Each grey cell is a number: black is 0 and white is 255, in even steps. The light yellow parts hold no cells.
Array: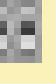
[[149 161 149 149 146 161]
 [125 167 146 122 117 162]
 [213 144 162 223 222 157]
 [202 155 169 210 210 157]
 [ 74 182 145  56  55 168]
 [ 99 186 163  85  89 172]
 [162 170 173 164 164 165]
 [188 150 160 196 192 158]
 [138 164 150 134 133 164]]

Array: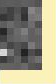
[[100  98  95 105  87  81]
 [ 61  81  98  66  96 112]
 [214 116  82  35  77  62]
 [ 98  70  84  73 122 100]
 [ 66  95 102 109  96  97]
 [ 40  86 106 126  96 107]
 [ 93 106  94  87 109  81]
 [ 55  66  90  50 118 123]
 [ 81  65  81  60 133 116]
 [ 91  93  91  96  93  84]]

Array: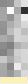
[[166 152 179 217]
 [169 136 235 197]
 [199 170 201 213]
 [131 151 207 214]
 [140 129 176 190]
 [171 160 212 209]
 [145 189 212 190]
 [148 174 193 215]
 [166 148 189 237]
 [164 254 168  48]
 [138 144 197 225]]

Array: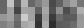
[[128 144 104 167 177  51 170  46  92  96 108 153]
 [151 162 112 203 162  60 158  59 106  91  92 151]
 [103 162  69 164 160  97 167  81 143  77 106 173]
 [102 196  94 183 103 126 152  75  97 136 161 117]]

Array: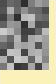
[[120 194  54  63 166  67 175]
 [175  86 202 190 102 191 134]
 [ 70 195 190  68 173 180 147]
 [101  87 171 162 171  83 154]
 [144 106 180  73 166 179 159]
 [203 180 136  64  66 100 186]
 [ 98 151 146  48 169  76  82]
 [ 66 125  47 185 193 113 104]
 [ 85 177 102 145 110 104  78]
 [ 77 105  95  47 126 158 141]]

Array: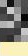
[[ 59  47 115 163]
 [ 62  65  59 197]
 [178 190  84  49]
 [ 77  65 174   6]
 [ 58 203 147  73]
 [164  19 111  79]]

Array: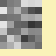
[[151 173 209 134 133 110]
 [116 203 160  62  96 125]
 [194 110 113 162 136 138]
 [228 160 101  96  52  65]
 [110 117 119 170 164 178]
 [229 138 176 124  81  68]
 [101 124 132 219 212 217]]
